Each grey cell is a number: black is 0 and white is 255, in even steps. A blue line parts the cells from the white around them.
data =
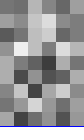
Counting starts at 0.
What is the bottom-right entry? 152
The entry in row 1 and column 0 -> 159
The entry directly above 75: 125
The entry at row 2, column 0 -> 90
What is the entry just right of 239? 190
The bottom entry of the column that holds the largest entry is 67
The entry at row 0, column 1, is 111
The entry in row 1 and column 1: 139
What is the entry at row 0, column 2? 182
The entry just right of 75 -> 146
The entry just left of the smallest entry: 97
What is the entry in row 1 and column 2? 197
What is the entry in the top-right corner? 159
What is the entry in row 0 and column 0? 117
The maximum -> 239
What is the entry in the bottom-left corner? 167

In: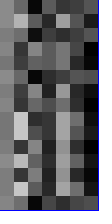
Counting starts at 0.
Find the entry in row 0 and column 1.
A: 103
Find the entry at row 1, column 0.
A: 139
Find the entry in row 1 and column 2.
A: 91
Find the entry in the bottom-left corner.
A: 133
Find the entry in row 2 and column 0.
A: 125
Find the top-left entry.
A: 139
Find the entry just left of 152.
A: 33
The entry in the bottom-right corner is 78
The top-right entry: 84
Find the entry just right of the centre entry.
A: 110
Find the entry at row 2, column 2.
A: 14
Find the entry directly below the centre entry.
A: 54
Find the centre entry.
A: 78
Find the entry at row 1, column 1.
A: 179
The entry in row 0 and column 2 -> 7
